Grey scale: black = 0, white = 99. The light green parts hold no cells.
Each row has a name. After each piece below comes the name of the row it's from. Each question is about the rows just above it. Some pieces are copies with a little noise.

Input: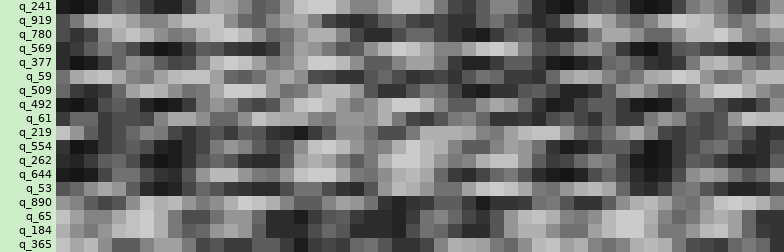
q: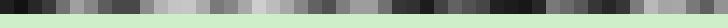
q_377
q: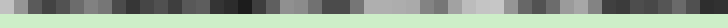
q_219
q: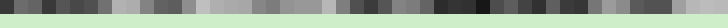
q_61

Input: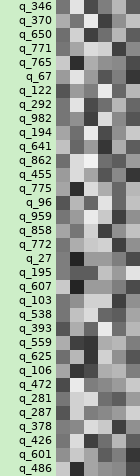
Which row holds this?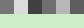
q_426
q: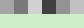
q_858
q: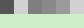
q_287
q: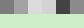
q_771
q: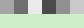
q_194

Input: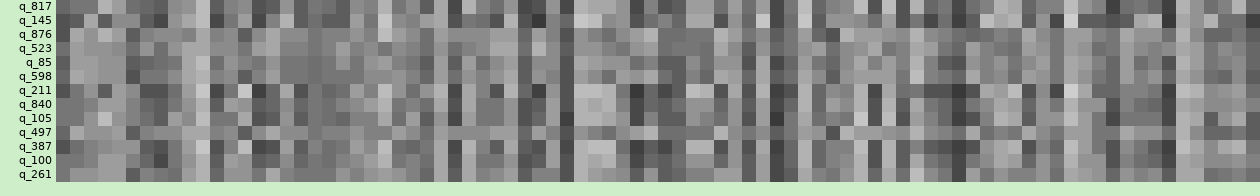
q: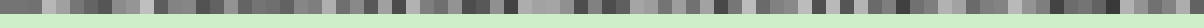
q_817
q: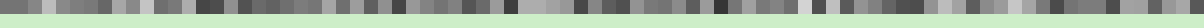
q_105
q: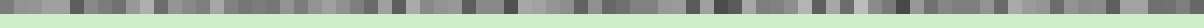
q_261

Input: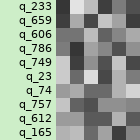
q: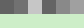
q_606
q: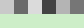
q_23
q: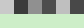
q_749
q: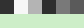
q_233
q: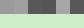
q_612

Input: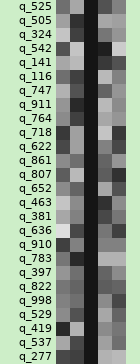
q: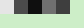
q_636
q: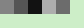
q_529

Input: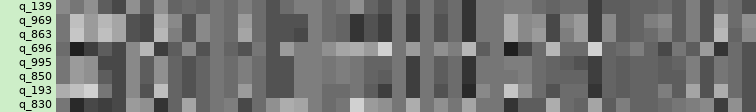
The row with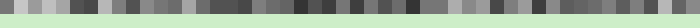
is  q_863
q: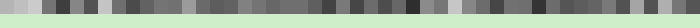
q_193
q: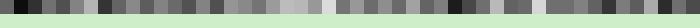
q_696
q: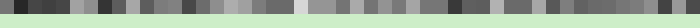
q_830

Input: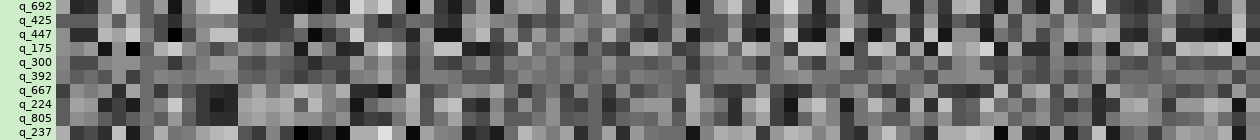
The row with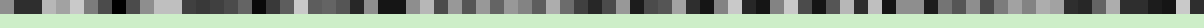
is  q_447
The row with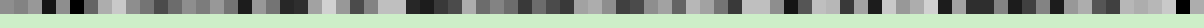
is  q_175
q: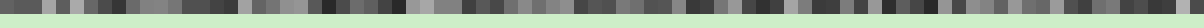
q_425
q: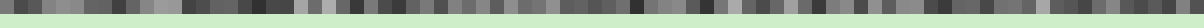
q_300

